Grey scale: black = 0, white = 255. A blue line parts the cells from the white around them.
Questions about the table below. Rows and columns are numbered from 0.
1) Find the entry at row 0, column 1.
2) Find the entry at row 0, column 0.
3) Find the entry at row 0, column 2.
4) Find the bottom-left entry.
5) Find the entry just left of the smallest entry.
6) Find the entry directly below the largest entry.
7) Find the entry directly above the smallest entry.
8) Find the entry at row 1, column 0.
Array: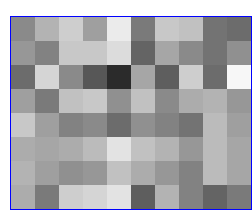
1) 179
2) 138
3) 206
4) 172
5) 87
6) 151
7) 220
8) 151

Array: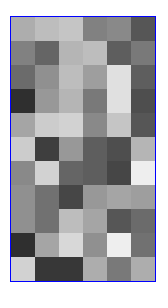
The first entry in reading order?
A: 173
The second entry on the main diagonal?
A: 101
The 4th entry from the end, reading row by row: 55
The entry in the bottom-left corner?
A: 210
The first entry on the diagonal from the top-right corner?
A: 86
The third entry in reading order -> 197
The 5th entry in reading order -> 137
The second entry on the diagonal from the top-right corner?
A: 94
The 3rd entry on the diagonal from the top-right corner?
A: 158

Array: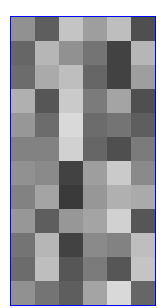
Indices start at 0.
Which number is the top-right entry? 79
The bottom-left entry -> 145
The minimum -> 58
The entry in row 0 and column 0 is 145
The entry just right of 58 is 151
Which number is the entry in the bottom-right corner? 102
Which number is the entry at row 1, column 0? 102
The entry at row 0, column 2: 196
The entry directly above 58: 66
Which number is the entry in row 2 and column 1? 170
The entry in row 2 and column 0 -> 108
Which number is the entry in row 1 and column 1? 182
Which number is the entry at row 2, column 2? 190

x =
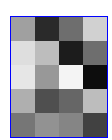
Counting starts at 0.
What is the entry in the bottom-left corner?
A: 118
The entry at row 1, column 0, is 222
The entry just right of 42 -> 110
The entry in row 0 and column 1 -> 42
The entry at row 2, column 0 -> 230
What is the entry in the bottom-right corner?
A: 65

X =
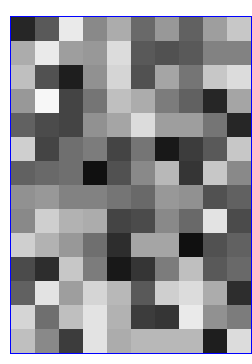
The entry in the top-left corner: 38
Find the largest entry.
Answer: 247
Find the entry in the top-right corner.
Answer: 199
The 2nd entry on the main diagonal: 234
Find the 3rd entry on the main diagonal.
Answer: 30
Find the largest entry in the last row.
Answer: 227
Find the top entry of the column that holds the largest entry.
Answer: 89
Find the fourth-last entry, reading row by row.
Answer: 184
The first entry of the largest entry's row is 152
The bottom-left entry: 191
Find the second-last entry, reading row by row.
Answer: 30
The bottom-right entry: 220
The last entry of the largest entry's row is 165
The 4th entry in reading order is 137
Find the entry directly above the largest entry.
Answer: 81
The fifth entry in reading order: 172
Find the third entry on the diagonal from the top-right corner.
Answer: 117
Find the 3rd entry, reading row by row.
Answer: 234
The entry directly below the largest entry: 75
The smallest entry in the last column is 38

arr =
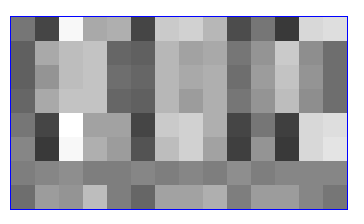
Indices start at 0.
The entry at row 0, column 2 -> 248
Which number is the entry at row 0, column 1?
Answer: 69
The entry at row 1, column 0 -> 96
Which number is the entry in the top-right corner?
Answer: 222
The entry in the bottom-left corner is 110
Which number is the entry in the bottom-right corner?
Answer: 118
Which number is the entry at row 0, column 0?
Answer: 118
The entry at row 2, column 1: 148
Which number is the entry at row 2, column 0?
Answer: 96
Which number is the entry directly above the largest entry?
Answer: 195
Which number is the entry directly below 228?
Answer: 134
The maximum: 255
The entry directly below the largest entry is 248
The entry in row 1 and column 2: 189
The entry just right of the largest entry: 162

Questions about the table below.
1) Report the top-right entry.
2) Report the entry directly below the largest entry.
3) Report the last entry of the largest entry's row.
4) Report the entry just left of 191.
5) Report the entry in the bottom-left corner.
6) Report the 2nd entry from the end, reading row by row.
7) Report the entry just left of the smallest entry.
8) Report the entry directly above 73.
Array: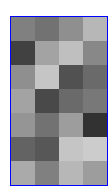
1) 183
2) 157
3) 204
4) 163
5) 170
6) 183
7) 157
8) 197

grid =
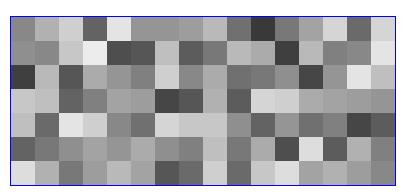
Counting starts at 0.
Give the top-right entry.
213
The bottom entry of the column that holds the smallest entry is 199
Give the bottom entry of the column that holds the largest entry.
157
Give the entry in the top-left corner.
136
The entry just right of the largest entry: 78
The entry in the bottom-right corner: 136
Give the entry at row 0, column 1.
177
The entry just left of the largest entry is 199
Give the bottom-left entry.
221
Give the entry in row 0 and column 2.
207
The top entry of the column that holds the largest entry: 99
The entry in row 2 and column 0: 63
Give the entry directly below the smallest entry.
171
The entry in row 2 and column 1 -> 185
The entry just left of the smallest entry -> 112
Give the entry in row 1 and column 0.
143

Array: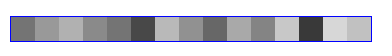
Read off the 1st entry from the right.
193
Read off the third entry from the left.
177
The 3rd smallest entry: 103
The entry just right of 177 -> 138

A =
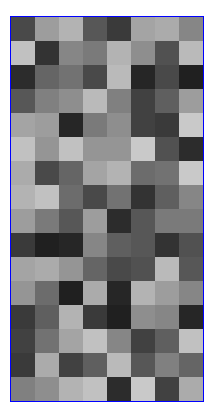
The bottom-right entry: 171
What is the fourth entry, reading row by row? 87
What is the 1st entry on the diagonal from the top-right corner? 134
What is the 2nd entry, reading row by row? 157
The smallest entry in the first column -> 44
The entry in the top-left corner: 73
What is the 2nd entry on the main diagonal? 51
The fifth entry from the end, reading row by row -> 193
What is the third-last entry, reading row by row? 201
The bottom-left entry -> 128
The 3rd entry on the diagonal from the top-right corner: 38
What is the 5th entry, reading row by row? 58
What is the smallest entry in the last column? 32
